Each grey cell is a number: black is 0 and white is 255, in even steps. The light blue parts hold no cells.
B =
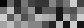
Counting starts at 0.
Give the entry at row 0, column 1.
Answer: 103
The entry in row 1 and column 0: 119
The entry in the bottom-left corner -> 163
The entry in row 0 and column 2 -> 37
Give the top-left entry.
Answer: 6
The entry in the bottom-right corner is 22
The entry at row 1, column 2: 53

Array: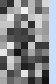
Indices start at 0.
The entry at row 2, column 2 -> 115
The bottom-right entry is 18
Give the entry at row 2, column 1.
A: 229
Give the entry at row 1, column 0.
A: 46
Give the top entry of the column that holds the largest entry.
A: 99
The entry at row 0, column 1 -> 46
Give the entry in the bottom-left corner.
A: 166
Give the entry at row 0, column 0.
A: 85
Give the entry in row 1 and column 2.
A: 182
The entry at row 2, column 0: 182
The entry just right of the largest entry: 182
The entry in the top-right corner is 214
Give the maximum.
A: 241
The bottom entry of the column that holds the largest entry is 115
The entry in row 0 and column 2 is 198
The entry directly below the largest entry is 85

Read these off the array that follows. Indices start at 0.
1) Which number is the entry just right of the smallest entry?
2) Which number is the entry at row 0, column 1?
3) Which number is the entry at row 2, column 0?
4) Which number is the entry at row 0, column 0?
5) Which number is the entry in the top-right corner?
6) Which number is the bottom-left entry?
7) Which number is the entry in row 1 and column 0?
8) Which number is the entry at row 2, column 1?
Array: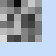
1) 144
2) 90
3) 200
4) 131
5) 159
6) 216
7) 159
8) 65

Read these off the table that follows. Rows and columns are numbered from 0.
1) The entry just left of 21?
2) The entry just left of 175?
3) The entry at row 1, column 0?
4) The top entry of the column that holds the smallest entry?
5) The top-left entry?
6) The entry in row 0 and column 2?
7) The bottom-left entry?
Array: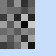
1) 175
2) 106
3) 121
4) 48
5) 121
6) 147
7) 60

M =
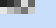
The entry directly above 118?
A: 217
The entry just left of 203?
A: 118
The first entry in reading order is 35

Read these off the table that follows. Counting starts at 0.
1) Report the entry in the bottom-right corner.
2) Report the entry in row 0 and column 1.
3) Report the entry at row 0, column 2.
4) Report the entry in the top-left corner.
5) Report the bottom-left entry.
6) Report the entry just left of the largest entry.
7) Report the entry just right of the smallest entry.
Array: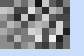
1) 110
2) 94
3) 156
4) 94
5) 140
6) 82
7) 199

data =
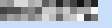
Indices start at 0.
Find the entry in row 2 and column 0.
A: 119
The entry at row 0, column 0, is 160
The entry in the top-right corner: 36
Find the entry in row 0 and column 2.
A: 217
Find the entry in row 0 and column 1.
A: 146
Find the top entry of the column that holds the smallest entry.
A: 20
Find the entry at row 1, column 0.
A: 66

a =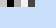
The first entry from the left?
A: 200
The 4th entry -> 242
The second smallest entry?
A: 70
